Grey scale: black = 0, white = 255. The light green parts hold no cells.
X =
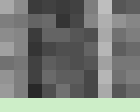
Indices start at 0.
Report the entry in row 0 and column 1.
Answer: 140
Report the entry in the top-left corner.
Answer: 169
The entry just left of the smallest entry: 126
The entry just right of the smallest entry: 79
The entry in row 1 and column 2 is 100
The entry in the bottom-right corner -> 106
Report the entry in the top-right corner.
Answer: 94
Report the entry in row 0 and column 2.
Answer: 59
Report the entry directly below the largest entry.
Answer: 175
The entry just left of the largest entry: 126
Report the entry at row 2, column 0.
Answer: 140
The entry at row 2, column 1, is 134
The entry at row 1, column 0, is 126
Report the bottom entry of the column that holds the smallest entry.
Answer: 40

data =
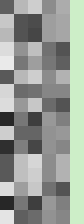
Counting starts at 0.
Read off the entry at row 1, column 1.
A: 83
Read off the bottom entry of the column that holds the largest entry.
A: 228
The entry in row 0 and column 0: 95
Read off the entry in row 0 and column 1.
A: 184
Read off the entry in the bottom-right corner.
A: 134
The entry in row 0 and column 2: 206
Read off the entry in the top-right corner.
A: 172
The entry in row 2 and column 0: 184
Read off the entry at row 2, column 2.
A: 70
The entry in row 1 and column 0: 199
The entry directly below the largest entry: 89

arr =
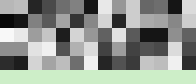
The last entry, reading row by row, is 44
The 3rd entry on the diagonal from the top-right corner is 21
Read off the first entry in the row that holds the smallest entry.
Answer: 8
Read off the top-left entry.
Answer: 183
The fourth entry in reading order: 74
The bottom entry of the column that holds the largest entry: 44
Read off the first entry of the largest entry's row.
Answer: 248
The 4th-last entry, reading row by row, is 197
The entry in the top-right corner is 219
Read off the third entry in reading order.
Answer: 37
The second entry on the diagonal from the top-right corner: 135
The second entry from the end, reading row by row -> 240
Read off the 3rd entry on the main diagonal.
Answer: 157

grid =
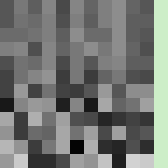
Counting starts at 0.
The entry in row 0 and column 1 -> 120
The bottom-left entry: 153
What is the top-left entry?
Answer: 86
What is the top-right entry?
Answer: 86
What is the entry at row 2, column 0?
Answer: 107
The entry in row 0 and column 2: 94
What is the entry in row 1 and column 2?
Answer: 107
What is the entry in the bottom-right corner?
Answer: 202
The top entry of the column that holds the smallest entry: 133
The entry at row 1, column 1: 114
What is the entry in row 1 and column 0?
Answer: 86
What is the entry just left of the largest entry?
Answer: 31
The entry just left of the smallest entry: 167
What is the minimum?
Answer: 4
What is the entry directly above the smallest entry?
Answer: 114
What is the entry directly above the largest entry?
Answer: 79
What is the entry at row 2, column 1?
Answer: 107
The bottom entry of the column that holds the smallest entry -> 160
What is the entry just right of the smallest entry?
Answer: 175

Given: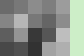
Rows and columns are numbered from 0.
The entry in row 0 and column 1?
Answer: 120
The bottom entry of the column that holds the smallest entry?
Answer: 50
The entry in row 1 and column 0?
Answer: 133
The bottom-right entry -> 175
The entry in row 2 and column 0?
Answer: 94
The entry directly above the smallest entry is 56

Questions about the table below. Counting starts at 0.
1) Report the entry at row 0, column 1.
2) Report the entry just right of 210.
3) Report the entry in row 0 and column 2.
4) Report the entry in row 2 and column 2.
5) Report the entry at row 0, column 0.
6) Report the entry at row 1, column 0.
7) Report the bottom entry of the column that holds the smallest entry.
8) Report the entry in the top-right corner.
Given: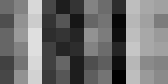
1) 131
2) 58
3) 216
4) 223
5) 108
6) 78
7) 0
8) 161

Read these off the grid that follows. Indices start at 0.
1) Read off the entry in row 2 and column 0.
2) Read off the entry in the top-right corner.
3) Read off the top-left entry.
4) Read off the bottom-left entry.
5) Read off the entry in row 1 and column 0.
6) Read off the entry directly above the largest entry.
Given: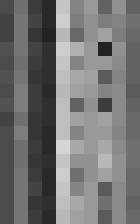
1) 67
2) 98
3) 75
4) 75
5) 67
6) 190

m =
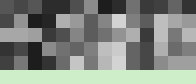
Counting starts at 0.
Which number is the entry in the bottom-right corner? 159
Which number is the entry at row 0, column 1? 71
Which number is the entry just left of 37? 29
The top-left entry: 86
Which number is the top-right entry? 51
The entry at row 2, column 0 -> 167
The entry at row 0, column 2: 86
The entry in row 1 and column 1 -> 147
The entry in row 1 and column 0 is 71

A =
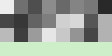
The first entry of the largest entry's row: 237
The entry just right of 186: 62
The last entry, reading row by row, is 178
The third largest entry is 216
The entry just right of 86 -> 178
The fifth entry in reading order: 105
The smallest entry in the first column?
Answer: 70
